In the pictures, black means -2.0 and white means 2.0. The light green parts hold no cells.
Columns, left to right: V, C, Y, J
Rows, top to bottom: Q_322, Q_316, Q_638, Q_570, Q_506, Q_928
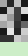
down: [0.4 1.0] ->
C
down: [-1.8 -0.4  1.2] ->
J
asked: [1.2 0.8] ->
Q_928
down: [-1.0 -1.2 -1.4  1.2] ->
Y

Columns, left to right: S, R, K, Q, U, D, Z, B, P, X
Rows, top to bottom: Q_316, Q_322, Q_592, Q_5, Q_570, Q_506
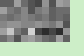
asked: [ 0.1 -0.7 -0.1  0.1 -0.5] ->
Q_322
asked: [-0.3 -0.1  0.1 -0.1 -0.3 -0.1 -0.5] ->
Q_592

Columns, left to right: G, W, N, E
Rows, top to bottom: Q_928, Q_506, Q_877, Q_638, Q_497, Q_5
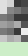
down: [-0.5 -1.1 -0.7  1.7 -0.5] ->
E
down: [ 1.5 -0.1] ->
G

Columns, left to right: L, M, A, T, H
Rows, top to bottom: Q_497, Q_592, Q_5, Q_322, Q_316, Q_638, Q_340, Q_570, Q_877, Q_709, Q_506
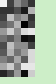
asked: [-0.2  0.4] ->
Q_570
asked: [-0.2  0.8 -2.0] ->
Q_322
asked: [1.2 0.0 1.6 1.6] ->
Q_709
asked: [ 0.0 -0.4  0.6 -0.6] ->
Q_877
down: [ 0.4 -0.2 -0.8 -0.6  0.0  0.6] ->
L
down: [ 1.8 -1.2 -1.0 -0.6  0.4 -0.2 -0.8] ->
L
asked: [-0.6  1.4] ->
Q_877

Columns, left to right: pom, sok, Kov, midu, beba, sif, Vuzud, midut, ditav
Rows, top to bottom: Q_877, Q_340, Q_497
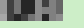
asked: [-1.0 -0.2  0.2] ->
Q_497
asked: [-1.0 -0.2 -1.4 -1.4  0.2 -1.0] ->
Q_877

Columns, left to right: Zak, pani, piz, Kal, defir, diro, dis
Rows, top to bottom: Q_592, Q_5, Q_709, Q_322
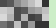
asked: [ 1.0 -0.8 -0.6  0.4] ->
Q_5
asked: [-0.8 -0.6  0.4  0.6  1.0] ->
Q_5
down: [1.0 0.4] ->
defir
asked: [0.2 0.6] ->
Q_592
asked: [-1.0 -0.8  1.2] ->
Q_709

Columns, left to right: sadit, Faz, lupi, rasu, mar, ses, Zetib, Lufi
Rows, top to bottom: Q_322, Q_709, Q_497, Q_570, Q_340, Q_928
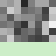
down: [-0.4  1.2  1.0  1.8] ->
Lufi
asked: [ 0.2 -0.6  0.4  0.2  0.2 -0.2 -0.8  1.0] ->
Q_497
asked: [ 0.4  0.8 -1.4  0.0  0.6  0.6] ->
Q_322
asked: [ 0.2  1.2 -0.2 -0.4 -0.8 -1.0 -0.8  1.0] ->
Q_928
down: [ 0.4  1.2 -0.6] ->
Faz
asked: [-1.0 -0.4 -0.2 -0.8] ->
Q_340

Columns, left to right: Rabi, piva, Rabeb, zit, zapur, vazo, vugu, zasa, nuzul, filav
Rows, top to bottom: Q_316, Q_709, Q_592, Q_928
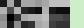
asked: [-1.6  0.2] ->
Q_928
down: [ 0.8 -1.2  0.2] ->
Rabeb
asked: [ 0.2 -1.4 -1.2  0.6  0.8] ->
Q_928
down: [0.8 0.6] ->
vazo
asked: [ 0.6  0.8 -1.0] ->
Q_928

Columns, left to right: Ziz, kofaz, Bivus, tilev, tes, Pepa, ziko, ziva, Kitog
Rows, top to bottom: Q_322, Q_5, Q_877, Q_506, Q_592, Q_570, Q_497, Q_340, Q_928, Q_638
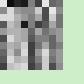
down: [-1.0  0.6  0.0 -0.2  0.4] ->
Pepa
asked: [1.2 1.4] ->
Q_638
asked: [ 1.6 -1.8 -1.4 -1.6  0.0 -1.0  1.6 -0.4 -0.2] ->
Q_322
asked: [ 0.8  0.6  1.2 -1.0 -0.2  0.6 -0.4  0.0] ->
Q_497
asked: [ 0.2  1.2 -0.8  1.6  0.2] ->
Q_5
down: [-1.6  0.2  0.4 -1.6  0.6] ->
tilev
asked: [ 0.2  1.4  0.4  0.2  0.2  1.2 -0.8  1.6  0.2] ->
Q_5

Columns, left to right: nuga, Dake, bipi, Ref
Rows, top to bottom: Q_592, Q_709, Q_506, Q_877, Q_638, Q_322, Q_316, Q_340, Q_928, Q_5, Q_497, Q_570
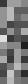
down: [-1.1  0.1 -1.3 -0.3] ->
Ref
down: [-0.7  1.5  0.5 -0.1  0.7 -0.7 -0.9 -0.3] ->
nuga
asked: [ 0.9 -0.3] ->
Q_506

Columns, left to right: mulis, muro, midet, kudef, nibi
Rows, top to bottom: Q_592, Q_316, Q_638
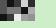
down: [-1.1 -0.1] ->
midet
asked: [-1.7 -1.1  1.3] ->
Q_592
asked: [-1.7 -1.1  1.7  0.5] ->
Q_638
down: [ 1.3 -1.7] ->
kudef
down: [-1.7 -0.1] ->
muro

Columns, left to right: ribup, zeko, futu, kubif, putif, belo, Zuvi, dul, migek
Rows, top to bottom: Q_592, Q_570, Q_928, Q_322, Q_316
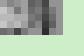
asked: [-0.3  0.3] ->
Q_928
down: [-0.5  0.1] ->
dul
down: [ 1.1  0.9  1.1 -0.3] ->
ribup
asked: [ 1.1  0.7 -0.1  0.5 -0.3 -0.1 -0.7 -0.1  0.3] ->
Q_570
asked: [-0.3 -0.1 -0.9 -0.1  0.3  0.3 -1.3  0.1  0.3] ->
Q_316
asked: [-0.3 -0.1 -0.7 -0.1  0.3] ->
Q_570
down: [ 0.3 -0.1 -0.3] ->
dul

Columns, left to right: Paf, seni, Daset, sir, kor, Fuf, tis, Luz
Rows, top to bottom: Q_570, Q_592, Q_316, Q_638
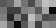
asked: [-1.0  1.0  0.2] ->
Q_316
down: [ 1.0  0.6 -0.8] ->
tis
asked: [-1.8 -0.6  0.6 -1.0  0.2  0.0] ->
Q_638

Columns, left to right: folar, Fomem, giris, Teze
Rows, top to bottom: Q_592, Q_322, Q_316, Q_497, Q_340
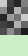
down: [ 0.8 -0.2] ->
giris
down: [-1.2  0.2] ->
Fomem
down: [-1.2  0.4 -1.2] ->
Fomem
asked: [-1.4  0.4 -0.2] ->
Q_316

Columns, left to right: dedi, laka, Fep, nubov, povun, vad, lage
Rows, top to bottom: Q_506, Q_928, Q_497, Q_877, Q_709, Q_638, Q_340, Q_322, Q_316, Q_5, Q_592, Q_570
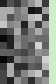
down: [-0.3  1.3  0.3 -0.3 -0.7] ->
vad
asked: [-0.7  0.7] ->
Q_709
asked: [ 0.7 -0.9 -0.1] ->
Q_709
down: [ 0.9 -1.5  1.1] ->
vad

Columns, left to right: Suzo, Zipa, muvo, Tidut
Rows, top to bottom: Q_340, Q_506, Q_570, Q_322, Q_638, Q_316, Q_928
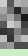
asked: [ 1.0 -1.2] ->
Q_316
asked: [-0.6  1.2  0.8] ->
Q_322
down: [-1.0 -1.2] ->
Zipa
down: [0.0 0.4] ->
muvo

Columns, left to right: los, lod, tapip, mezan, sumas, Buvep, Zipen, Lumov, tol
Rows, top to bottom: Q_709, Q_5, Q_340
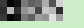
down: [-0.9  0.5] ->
Buvep
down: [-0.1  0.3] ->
mezan
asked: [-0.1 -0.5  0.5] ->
Q_340

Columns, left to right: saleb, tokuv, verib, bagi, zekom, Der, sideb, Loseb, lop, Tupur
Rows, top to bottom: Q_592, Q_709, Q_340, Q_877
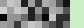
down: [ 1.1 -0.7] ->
Loseb
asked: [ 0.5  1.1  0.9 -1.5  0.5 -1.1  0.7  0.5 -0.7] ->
Q_592
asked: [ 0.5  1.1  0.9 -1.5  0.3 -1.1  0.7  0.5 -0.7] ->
Q_709

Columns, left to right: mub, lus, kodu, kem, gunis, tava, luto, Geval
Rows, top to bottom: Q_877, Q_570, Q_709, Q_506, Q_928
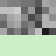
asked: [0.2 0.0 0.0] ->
Q_877
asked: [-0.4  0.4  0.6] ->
Q_506
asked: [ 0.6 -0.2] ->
Q_506
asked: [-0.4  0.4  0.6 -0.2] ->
Q_506
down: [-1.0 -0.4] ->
tava
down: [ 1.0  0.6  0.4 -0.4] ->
lus
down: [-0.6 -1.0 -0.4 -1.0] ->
tava

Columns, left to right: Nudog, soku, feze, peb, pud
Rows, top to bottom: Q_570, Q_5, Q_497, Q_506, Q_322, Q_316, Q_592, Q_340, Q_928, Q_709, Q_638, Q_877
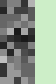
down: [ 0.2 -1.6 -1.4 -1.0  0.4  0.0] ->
feze
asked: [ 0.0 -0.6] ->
Q_928
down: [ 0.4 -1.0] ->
feze

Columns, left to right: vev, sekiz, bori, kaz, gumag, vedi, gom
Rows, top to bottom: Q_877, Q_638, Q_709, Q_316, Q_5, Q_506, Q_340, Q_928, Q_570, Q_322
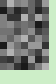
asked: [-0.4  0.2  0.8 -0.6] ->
Q_506
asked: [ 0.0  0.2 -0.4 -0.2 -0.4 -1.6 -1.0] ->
Q_316
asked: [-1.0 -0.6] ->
Q_5

